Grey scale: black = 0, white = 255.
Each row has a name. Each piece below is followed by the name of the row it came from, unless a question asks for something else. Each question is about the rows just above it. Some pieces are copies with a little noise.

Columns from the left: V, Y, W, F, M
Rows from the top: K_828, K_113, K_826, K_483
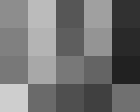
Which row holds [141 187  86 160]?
K_828
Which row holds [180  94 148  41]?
K_113

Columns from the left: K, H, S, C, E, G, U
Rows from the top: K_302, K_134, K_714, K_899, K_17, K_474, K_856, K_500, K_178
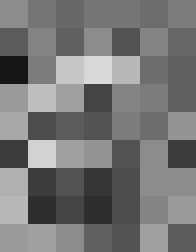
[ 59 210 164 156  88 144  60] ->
K_474
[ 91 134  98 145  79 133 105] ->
K_134
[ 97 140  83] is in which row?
K_134
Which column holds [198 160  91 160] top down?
S
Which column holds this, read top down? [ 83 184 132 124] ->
E
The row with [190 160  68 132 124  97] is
K_899

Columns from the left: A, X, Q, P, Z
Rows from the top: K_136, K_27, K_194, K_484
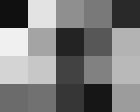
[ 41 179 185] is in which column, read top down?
Z
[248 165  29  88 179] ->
K_27
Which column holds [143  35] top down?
Q

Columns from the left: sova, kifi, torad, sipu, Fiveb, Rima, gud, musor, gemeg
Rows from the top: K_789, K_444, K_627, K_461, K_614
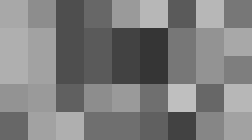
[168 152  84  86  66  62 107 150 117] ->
K_627
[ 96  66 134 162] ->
K_614

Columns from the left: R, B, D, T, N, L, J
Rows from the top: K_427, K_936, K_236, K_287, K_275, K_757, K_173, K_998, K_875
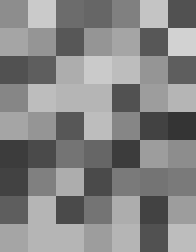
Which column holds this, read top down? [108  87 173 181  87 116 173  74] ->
D
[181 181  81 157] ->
K_287
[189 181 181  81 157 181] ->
K_287
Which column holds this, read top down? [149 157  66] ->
L

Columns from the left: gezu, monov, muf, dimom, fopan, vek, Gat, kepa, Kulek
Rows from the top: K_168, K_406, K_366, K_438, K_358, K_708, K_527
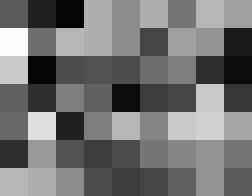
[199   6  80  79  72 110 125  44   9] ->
K_366
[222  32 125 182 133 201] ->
K_358
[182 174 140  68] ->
K_406
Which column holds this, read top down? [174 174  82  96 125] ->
dimom
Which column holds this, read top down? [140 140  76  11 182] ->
fopan
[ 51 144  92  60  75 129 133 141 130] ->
K_708
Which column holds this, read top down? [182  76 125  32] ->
muf

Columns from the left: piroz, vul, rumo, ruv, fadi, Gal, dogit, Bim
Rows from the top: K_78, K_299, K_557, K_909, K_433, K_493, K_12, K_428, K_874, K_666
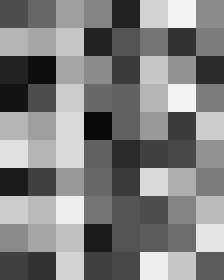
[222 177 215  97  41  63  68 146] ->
K_493
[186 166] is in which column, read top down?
vul

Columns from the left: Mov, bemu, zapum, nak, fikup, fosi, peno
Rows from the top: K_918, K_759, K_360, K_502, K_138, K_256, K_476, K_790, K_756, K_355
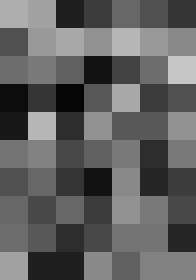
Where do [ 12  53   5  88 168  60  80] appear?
K_502
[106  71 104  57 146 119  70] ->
K_790
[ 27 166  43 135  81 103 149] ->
K_138

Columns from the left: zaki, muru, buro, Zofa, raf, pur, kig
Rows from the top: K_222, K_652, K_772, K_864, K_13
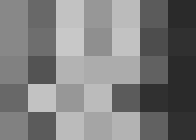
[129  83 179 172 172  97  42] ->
K_772
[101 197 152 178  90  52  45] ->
K_864
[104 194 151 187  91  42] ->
K_222

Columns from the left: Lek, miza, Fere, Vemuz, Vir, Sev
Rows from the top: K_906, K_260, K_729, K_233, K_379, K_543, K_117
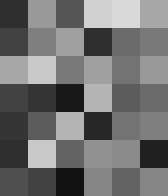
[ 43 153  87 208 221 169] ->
K_906
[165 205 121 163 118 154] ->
K_729
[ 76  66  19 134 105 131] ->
K_117

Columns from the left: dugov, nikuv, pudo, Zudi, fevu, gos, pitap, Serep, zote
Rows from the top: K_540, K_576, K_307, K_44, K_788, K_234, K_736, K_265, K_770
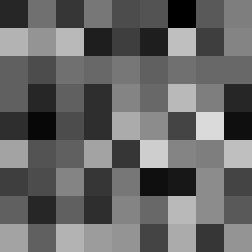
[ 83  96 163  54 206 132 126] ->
K_234
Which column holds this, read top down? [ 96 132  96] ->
pudo

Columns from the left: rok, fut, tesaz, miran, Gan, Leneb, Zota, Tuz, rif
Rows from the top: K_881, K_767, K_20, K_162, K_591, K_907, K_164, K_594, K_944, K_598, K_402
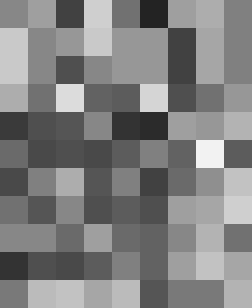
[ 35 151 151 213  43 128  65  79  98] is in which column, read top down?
Leneb
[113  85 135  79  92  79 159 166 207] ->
K_594
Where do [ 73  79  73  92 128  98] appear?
K_907
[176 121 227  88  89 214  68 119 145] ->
K_162
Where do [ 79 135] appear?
K_20
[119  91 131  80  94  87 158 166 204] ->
K_594
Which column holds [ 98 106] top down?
Zota

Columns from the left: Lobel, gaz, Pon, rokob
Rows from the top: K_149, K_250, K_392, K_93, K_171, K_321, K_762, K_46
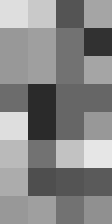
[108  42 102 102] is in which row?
K_93
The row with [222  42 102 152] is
K_171

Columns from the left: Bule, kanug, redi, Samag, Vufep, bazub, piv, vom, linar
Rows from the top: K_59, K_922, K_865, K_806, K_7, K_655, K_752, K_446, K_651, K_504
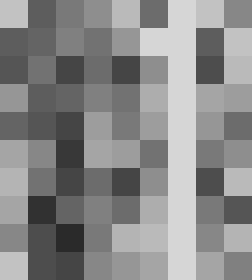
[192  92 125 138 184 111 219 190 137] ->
K_59
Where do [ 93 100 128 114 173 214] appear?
K_806

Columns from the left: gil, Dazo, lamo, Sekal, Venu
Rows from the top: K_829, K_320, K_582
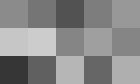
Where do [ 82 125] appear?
K_829
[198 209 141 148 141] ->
K_320
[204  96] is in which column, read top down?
Dazo
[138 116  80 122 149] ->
K_829
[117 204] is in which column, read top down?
Dazo

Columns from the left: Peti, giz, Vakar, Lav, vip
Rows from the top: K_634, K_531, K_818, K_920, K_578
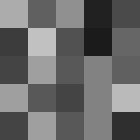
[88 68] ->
K_920
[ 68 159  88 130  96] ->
K_818
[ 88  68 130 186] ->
K_920
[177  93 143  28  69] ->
K_634

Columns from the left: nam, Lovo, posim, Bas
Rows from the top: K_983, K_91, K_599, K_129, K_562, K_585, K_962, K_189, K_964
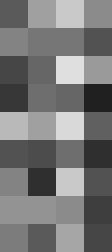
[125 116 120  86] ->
K_91
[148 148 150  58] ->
K_189
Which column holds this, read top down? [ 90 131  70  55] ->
nam
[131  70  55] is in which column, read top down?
nam
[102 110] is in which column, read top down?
Lovo

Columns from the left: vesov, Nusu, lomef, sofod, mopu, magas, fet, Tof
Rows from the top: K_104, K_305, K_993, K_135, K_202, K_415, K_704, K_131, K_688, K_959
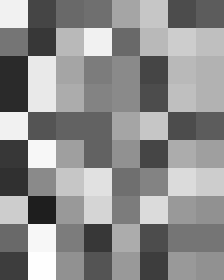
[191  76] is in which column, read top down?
fet
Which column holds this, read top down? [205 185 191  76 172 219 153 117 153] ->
fet

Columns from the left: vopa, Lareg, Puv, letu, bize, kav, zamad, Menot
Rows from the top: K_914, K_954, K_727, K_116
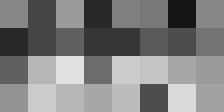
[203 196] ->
K_727
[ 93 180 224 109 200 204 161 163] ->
K_727
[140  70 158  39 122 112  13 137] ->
K_914

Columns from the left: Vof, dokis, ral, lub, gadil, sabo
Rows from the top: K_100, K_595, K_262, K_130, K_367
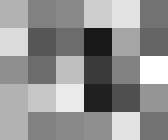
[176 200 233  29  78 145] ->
K_130
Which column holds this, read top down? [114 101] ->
sabo
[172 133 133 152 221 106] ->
K_367
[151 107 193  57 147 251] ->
K_262
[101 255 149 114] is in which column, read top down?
sabo
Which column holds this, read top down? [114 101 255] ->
sabo

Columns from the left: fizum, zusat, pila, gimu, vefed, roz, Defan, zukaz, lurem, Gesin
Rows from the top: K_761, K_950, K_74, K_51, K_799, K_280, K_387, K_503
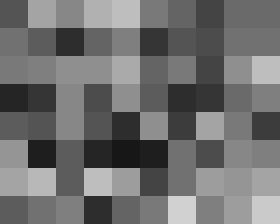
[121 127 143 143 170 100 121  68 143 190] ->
K_74
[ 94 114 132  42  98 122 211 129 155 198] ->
K_503
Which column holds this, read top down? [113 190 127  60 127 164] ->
Gesin
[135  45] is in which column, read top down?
pila
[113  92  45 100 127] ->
K_950
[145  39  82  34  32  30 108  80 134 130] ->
K_280
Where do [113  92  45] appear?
K_950

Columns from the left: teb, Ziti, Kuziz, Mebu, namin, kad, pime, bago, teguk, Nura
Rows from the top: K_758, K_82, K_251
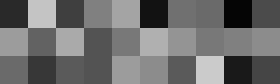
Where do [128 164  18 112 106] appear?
K_758
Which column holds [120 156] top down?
namin
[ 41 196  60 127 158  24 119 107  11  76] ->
K_758
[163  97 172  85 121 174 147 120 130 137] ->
K_82

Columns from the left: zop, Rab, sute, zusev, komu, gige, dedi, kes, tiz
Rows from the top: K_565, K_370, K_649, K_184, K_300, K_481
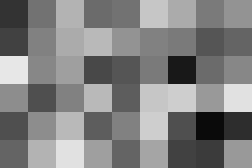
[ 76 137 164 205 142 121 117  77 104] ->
K_370
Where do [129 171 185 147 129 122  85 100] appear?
K_370
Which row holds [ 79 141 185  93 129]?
K_300
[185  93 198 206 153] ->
K_184
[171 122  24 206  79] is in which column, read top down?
dedi

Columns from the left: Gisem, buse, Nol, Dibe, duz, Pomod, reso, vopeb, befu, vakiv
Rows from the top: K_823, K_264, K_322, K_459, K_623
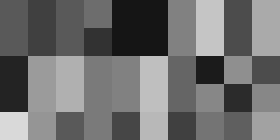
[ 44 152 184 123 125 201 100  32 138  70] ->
K_322
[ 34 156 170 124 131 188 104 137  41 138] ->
K_459
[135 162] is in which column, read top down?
vakiv
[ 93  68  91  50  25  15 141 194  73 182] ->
K_264
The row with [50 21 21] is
K_264
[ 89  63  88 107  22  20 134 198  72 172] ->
K_823

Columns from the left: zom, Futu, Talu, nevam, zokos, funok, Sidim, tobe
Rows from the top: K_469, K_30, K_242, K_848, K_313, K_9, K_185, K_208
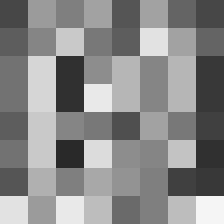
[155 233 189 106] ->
K_208
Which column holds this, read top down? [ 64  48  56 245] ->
tobe
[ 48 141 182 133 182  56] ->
K_242
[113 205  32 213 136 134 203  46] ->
K_9
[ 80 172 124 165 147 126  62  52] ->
K_185
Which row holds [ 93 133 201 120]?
K_30
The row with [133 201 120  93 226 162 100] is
K_30

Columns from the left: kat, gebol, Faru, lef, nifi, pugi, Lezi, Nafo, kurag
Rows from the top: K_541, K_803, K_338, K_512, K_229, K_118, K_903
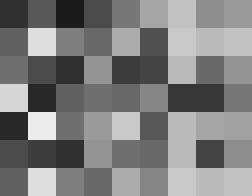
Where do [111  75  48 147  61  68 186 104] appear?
K_338
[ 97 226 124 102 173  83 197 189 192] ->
K_803
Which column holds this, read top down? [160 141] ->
kurag

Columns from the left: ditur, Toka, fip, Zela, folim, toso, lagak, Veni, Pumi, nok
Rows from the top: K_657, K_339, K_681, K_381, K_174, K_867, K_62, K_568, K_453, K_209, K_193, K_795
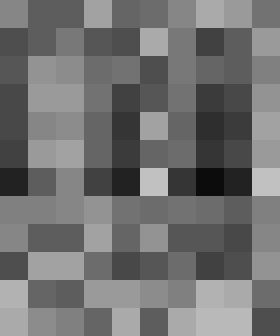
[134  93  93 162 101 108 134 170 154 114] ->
K_657
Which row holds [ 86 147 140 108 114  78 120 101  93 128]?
K_681

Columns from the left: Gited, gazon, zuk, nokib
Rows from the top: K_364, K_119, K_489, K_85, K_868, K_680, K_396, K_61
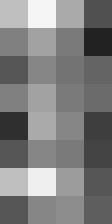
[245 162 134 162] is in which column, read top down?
gazon
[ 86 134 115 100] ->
K_489

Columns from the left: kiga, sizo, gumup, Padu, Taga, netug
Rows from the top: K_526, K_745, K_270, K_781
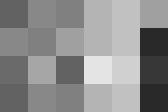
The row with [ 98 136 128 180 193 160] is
K_526
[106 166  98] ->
K_270
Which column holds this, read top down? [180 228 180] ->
Padu

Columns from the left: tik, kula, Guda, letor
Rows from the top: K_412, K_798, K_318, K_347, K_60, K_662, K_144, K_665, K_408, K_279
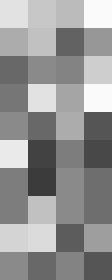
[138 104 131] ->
K_279
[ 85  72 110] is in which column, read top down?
letor

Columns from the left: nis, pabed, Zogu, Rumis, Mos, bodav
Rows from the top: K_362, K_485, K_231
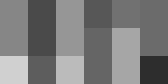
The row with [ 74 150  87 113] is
K_362
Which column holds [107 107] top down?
bodav
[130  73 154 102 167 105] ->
K_485
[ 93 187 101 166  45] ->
K_231
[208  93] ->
K_231

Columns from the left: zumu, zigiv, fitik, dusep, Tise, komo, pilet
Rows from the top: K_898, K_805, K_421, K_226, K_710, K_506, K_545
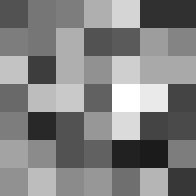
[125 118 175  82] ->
K_805
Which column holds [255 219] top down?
Tise
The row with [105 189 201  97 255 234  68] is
K_226
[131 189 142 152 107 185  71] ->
K_545

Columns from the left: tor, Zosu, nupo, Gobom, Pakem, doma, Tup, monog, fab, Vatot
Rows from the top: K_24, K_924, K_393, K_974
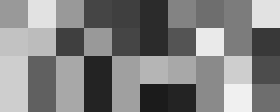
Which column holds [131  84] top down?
Tup
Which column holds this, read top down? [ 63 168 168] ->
nupo
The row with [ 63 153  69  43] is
K_924
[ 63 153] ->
K_924

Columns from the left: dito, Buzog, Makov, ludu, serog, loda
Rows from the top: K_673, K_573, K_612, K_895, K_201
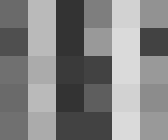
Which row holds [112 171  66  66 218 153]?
K_201
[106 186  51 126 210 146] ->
K_673
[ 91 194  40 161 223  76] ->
K_573
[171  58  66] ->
K_612
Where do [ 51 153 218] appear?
K_573

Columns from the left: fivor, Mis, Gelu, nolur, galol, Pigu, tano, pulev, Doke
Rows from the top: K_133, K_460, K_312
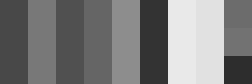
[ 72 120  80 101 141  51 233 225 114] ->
K_460
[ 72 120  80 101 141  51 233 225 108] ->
K_133

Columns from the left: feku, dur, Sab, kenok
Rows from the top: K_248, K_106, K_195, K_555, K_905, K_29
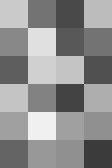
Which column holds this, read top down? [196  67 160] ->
Sab
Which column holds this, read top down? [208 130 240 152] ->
dur
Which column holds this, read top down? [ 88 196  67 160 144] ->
Sab

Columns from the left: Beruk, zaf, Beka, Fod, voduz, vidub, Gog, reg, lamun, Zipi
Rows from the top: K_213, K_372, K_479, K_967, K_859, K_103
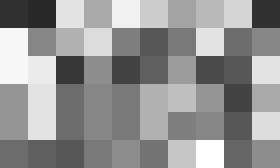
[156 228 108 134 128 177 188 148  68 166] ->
K_967
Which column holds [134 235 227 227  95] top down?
zaf
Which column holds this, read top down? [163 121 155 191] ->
Gog
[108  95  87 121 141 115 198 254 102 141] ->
K_103
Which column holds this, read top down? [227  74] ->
reg
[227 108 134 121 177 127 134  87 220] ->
K_859

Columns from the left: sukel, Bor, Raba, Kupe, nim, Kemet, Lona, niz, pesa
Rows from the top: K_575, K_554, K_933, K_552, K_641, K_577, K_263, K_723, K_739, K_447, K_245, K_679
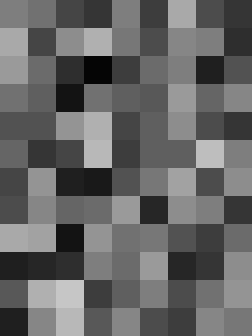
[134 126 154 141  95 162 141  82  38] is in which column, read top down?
Lona
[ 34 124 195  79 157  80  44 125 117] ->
K_679
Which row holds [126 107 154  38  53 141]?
K_447

